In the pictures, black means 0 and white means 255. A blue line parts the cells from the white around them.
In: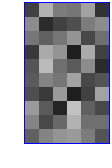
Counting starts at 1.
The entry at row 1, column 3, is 124
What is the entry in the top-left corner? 65
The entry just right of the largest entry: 96
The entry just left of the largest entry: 36
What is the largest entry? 194
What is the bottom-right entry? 84
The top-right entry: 50
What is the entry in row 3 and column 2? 96
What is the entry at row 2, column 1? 140
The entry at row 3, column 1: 118
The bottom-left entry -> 96
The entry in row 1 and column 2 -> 178

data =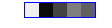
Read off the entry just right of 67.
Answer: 127
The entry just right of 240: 11
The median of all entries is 96

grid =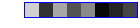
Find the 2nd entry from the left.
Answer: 50
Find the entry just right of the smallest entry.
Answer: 36
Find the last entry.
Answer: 69

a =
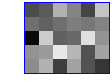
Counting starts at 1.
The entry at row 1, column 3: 177
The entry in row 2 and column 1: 111
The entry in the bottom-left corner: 140
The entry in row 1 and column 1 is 75
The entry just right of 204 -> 97
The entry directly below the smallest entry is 147
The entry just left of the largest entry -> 154
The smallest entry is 10
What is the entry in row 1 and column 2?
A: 90

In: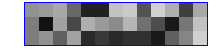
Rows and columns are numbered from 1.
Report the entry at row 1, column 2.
154
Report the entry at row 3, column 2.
146
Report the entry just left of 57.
41
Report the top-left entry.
146
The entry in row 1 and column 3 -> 168
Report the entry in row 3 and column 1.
125
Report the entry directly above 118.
63
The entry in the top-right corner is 168
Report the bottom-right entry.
208
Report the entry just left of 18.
125

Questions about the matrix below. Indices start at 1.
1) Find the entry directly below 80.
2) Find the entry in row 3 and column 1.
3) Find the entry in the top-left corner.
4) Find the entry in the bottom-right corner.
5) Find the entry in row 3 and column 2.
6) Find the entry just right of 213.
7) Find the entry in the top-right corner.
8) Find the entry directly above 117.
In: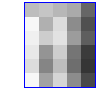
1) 94
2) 240
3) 189
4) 73
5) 205
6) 140
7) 102
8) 156

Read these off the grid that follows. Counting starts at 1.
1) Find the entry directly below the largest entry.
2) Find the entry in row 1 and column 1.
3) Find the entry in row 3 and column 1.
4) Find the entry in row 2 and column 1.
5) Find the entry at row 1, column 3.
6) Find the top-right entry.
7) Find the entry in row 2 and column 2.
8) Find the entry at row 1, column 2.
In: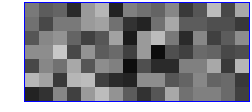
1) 113
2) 121
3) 86
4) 113
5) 100
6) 168
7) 72
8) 92

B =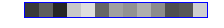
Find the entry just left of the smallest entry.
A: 94
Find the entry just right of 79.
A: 87
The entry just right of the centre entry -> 146
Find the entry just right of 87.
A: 207
